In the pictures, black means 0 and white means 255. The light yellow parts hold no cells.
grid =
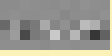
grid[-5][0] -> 140
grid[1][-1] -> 145
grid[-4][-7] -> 143
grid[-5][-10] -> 140
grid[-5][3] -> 142
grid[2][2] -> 108
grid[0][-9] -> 143
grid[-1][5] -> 143
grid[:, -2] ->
[142, 140, 175, 54, 142]
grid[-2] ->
[138, 156, 73, 122, 131, 201, 132, 182, 119, 54, 98]
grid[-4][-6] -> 143
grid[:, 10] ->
[141, 145, 130, 98, 142]
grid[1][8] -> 142
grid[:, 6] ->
[143, 136, 145, 132, 143]
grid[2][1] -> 152

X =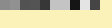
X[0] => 139
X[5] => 195
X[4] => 55
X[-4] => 196

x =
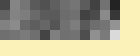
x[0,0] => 71
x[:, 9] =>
[66, 75, 110, 144]
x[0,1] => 133
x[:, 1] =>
[133, 131, 139, 116]
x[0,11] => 35
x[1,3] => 106
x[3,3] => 111
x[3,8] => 78
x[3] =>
[111, 116, 123, 111, 68, 127, 112, 114, 78, 144, 122, 218]
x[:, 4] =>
[81, 91, 102, 68]
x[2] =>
[129, 139, 105, 94, 102, 85, 113, 125, 90, 110, 116, 147]
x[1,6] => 108

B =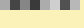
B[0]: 170
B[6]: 81
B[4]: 172
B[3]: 58

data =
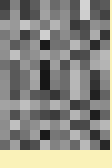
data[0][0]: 59
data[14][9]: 119
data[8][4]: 22
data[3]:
[121, 149, 59, 109, 207, 109, 140, 110, 79, 172, 52]
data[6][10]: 180
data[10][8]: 78
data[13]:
[145, 90, 116, 158, 25, 119, 110, 183, 136, 45, 128]
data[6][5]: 158
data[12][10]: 183
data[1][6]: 142
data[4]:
[146, 91, 118, 153, 25, 114, 109, 183, 136, 41, 125]
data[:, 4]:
[155, 162, 121, 207, 25, 169, 31, 22, 22, 82, 129, 72, 172, 25, 179]
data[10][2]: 190
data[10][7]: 57
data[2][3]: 160
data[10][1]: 159
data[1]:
[80, 150, 59, 82, 162, 123, 142, 90, 206, 95, 66]
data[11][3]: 93
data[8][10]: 133
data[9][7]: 180
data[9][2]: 142
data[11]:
[147, 80, 139, 93, 72, 59, 101, 180, 139, 30, 100]
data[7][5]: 131
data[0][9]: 80
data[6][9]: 169
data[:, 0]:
[59, 80, 163, 121, 146, 143, 113, 140, 144, 143, 163, 147, 141, 145, 105]
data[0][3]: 93
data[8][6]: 109
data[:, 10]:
[90, 66, 132, 52, 125, 184, 180, 142, 133, 99, 140, 100, 183, 128, 39]
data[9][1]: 76
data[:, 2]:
[59, 59, 196, 59, 118, 130, 151, 113, 114, 142, 190, 139, 126, 116, 62]

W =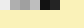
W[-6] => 237
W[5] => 36
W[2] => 160

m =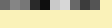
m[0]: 105
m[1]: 133
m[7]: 104
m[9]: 84

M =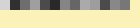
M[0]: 212
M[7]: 102
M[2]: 110
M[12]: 119

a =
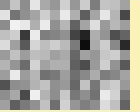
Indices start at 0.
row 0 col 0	145
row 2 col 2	232
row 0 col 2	141
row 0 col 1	196
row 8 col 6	153
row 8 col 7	103
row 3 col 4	126
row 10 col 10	220
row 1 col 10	230
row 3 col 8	35
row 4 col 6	186
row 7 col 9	172
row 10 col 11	192
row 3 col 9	174
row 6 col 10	207
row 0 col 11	192
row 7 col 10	125
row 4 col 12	41
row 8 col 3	179
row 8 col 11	204
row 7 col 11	135
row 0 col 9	125
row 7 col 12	163
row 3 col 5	132
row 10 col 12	99
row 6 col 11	147
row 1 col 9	165
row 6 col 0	180
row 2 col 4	235
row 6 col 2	108
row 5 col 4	185
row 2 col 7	98
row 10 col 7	150

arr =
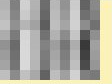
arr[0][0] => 179
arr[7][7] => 209
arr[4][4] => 130
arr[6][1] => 117
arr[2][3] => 162
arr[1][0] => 185
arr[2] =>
[194, 145, 181, 162, 94, 190, 165, 209, 141, 113]
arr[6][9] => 150
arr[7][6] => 160
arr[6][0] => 164
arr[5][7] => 182
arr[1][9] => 129
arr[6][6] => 133
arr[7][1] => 139
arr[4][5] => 158
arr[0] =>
[179, 128, 208, 178, 109, 183, 147, 203, 99, 137]
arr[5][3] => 183
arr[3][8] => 86
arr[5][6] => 126
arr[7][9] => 121
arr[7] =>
[190, 139, 192, 168, 98, 189, 160, 209, 127, 121]
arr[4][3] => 181
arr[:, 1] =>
[128, 134, 145, 123, 107, 112, 117, 139]
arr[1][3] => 174

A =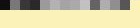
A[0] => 15
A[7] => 170
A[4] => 155
